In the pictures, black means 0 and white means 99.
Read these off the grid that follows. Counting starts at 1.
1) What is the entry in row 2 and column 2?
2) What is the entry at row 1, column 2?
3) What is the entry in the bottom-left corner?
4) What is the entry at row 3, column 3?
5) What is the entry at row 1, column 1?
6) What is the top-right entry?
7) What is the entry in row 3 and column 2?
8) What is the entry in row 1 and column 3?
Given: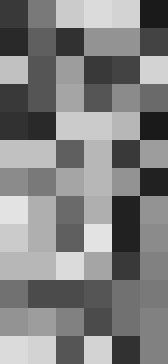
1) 37
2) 47
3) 85
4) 61
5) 22
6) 10
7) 33
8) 79

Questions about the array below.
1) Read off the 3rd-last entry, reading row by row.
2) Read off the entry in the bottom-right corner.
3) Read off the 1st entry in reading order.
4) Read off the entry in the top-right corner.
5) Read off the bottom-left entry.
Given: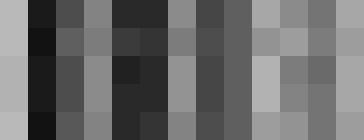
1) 57
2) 61
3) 72
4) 65
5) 72

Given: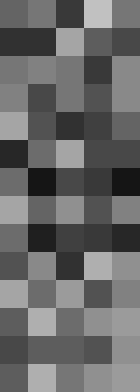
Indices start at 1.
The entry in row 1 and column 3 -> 22
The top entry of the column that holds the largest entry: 75
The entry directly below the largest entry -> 36
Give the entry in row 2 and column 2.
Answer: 19
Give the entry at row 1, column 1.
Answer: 39
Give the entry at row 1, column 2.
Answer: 46
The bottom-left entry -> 36
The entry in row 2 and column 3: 64
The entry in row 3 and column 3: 46
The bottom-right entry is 60
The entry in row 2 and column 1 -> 19
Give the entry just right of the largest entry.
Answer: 46
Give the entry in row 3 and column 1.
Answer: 46

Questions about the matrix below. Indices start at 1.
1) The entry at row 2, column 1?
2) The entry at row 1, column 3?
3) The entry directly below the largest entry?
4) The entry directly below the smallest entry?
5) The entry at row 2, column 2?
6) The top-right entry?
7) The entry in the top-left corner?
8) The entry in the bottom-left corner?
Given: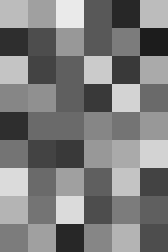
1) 18
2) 91
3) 59
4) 66
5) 30
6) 73
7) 73
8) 48

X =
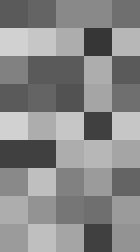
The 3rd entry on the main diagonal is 35
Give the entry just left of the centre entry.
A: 67
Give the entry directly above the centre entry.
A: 32
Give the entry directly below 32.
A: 77
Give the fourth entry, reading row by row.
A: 53
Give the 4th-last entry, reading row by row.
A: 74
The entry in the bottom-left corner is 60
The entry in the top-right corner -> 43
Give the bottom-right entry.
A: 57
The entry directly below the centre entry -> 67
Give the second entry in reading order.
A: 39
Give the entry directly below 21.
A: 67
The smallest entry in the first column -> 25

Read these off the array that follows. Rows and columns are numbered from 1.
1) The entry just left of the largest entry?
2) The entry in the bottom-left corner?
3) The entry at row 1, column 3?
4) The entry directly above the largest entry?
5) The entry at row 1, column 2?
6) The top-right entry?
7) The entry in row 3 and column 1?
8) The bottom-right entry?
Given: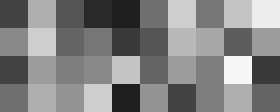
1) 49
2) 43
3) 33
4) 36
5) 68
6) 92
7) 26
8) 39

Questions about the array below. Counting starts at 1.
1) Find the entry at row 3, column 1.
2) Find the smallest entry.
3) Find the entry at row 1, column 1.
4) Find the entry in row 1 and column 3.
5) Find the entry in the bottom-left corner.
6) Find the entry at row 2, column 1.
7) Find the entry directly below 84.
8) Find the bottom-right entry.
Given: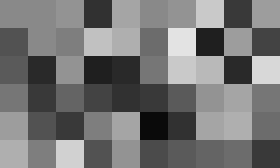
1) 35
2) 4
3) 53
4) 57
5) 68
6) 32
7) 46
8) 22

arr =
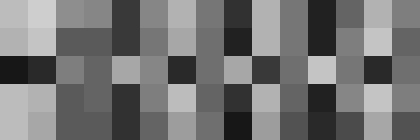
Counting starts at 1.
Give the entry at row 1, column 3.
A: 55
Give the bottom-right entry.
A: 32
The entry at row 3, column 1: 9
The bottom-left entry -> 73
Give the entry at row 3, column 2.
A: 16
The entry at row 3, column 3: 49
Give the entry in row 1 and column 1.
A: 73
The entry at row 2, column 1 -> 69
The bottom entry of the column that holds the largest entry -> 65
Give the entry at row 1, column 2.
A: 80
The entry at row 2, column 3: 35
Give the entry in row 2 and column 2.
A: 76
